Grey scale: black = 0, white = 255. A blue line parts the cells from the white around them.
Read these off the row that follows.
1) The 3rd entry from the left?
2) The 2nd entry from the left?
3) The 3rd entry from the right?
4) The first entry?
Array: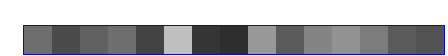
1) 96
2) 75
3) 124
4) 110

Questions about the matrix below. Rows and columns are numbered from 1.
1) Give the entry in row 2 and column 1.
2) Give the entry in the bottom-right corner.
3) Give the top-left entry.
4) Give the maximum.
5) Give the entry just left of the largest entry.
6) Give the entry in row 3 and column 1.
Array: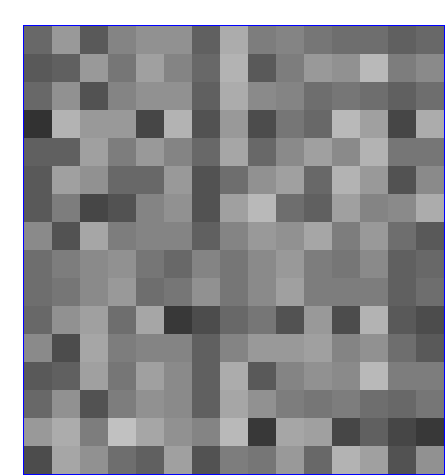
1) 89
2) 145
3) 104
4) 193
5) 125
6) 104

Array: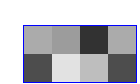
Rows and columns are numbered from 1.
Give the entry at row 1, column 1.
171
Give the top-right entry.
171
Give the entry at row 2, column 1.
77

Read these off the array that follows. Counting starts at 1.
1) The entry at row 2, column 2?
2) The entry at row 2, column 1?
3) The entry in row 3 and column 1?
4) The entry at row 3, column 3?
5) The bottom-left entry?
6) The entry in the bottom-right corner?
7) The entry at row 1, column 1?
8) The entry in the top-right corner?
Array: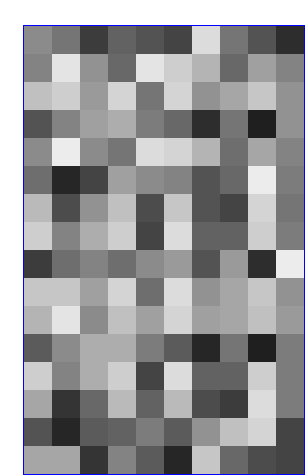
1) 228
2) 131
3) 192
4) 154
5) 166
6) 68
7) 139
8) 45

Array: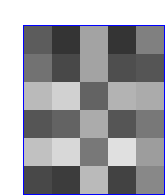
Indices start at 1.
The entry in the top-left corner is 92
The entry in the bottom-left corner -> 72
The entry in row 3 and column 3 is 99
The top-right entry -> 128
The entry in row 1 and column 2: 52
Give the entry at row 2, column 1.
114
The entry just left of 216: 193
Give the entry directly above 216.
99
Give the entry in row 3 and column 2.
209

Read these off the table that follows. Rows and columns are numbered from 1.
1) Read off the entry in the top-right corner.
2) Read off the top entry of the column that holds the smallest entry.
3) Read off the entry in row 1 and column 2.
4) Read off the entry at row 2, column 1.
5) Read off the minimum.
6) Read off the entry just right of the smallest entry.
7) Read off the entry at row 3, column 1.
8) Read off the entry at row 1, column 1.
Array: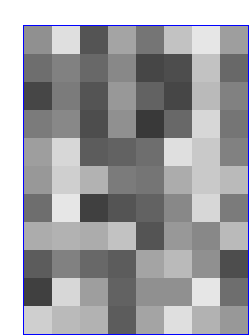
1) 158
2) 117
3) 223
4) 110
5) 57
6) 104
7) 70
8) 144

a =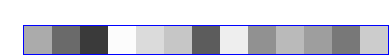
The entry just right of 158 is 120
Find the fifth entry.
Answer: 219
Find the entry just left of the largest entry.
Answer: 58
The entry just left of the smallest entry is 106
